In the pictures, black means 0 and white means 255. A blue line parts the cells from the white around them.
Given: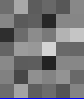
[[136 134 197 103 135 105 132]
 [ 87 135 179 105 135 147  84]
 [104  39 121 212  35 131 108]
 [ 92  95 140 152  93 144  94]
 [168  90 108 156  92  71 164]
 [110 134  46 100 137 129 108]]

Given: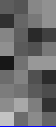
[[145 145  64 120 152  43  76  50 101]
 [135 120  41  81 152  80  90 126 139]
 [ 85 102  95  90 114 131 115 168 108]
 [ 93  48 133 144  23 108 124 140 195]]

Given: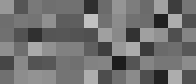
[[118  79 133  87 140  81]
 [ 61 174  79 110 119 173]
 [162  32 146 106 119  35]
 [107 109 160  59 133  78]
 [125 113  50 172  84 139]
 [149 140 137 153  28 111]
 [107 113 160  62 132  77]
 [ 47 193  80  95 130 174]
 [113  94  83 129 112 117]
 [113  93  86 129 116 116]
 [111 144  85 145  87 143]
 [121 116  48 170  83 147]
 [ 85 120  82 110 137 141]
 [152 110 112 143  70 112]]

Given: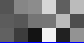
[[187  77 147]
 [ 95 187  33]
 [214 118 242]
 [140 117  19]
 [134  87  60]
 [ 84  92  97]]

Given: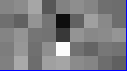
[[109 109 149 115  96]
 [111 137 139 119 109]
 [133 160 136 100 133]
 [142  98 148 113 139]
 [130  14  56 252 165]
 [ 87 117 115 143 160]
 [166 148 117 112 109]
 [140  97 148 151 169]
 [133 111 132 125 128]]

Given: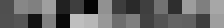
[[167 158]
 [127  62]
 [157  97]
 [ 46 100]
 [114  84]
 [ 63  66]
 [ 41 126]
 [ 61 109]
 [145 153]
 [  4 184]
 [ 62 191]
 [ 33   9]
 [159 128]
 [128  18]
 [135  85]
 [ 79  80]]
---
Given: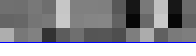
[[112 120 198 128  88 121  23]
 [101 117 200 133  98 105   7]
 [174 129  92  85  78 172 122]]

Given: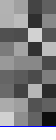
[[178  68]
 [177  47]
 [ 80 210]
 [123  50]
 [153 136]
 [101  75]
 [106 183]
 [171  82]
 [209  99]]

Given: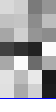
[[217 122]
 [193 140]
 [166 149]
 [ 65  34]
 [168 107]
 [226 233]
 [224 209]]

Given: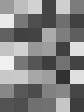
[[155 210 207]
 [233  78 111]
 [ 96  67 125]
 [195 151  64]
 [240  85 114]
 [200 167  49]
 [135  76 135]
 [ 83 112 198]]

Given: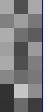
[[169 168]
 [128 120]
 [173  92]
 [160 155]
 [170 126]
 [135 120]
 [ 50 141]
 [ 49  60]]

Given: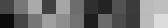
[[ 70 170 166  47  82 187]
 [ 12 118 141  30  75 186]]
